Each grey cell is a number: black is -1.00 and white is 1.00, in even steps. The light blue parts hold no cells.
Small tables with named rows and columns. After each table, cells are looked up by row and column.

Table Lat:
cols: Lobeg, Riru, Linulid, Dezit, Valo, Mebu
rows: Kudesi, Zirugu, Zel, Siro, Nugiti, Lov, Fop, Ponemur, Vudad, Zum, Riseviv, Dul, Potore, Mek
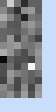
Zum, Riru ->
-0.14
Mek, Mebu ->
0.21
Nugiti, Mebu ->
-0.17
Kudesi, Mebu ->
-0.25
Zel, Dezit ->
-0.75
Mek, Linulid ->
-0.23
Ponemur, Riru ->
0.15
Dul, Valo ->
-0.26
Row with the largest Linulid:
Fop

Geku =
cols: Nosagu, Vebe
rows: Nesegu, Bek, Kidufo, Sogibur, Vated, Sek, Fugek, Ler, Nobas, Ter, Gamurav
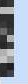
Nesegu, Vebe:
-0.57
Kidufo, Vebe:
-0.64
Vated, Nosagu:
-0.16
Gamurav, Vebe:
-0.49
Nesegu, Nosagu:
-0.67
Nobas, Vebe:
0.23
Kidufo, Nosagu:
-0.64
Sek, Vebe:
0.37
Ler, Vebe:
0.61
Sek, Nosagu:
-0.62
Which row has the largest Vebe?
Ler

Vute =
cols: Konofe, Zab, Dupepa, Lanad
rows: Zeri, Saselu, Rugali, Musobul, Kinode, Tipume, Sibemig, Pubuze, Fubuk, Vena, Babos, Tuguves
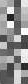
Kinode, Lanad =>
0.97
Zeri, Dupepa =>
-0.38
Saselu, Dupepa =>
-0.17
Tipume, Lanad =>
-0.41
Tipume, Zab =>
0.07
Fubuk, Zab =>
0.49
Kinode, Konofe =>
0.33
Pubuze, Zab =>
-0.24
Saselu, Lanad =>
0.53
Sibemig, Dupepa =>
-0.32
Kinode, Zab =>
0.16
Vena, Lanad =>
-0.66

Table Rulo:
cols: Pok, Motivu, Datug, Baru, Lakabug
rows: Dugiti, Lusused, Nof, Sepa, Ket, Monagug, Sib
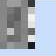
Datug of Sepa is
-0.09
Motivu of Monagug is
-0.16
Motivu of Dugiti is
0.23
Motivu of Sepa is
-0.22
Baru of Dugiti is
0.03
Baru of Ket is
0.02
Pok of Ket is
0.08
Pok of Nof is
0.05

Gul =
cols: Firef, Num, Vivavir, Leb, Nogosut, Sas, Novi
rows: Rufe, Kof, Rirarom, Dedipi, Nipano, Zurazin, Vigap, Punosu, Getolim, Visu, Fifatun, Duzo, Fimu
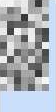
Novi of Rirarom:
-0.05
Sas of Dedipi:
0.54
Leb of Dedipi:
-0.23
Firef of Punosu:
0.05
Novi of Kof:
0.63
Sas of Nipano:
-0.18
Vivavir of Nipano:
0.90
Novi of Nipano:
-0.44
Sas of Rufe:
-0.54
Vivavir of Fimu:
-0.15
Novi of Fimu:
0.16
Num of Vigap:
0.81
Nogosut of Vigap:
0.56
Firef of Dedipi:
0.66
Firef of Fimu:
0.31

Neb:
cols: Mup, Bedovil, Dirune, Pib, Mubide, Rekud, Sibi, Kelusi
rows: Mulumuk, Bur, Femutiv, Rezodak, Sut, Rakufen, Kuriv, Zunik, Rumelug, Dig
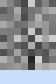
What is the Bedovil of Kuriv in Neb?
0.02
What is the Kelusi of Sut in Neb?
-0.08
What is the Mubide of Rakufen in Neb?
-0.43
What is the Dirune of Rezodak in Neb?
-0.13
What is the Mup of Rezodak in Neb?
0.32
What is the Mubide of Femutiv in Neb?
-0.05
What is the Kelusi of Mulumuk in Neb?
-0.29
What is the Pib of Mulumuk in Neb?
-0.44
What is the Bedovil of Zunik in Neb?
-0.17
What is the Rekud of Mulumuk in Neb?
-0.25
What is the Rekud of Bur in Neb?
-0.02
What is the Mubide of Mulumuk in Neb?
0.59
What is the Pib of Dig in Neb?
0.10
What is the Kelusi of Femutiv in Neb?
0.01

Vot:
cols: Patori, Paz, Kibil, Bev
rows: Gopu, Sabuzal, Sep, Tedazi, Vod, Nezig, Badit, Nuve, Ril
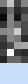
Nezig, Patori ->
-0.49
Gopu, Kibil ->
-0.47
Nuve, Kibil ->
-0.57
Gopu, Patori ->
-0.01
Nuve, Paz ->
0.99
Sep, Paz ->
0.03
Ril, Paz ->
-0.19
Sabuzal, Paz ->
-0.16
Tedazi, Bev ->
-0.41
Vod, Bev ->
-0.42
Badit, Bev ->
0.31
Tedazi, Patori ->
-0.59
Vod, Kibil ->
0.59
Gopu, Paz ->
0.55
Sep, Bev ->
-0.28
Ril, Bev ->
-0.47
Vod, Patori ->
0.07
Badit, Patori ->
-0.61
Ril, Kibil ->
-0.17
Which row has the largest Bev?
Badit

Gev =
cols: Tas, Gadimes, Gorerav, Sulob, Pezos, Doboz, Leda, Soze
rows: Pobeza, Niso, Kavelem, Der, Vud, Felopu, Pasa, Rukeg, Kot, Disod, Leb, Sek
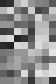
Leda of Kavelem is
0.16
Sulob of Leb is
0.72
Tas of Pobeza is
-0.68
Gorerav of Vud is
0.68
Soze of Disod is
0.73
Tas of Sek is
0.00
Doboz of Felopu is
0.67
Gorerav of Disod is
0.29
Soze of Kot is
-0.14
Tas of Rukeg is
-0.08
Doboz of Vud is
0.49
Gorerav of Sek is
0.17
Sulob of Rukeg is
0.18
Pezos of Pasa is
-0.12
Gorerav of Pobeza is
0.39

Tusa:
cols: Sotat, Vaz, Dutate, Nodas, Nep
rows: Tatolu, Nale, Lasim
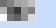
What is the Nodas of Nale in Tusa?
0.18
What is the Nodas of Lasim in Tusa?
0.11
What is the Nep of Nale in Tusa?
0.00
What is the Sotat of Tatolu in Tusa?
-0.13
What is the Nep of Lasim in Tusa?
0.70
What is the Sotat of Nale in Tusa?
0.42
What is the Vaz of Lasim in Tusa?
-0.10
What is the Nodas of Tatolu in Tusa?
0.33
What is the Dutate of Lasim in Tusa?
-0.24
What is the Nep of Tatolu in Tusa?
0.50
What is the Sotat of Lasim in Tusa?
0.97
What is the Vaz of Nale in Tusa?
-0.26
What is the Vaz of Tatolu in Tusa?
0.01
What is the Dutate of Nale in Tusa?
-0.55
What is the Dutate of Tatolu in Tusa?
0.28
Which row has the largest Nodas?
Tatolu

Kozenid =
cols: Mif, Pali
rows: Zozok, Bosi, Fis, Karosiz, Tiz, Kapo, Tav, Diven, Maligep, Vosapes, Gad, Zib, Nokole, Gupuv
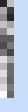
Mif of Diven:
-0.07
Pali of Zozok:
0.50
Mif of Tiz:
0.10
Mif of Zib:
0.51
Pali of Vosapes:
-0.16
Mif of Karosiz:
0.51
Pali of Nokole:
-0.04
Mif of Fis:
0.10
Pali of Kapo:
-0.29
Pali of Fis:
-0.70
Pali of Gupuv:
-0.19
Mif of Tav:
-0.40
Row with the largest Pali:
Tiz

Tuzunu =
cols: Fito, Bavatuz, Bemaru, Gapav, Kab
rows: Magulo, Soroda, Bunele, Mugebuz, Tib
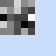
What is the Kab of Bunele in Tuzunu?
0.94
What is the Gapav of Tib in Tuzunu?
0.30
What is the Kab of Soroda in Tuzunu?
-0.49
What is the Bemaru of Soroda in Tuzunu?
0.57
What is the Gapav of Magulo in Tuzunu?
0.09
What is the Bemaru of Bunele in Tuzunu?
-0.48
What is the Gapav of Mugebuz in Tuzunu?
-0.98
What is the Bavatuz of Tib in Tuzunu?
0.04
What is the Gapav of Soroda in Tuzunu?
-0.26
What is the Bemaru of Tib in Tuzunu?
-0.40
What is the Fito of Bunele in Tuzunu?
-0.92
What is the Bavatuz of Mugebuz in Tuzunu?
0.04
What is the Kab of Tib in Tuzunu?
-0.43
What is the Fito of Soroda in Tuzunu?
0.53
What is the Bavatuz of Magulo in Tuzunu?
-0.10
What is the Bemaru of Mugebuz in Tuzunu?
-0.37
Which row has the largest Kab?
Bunele

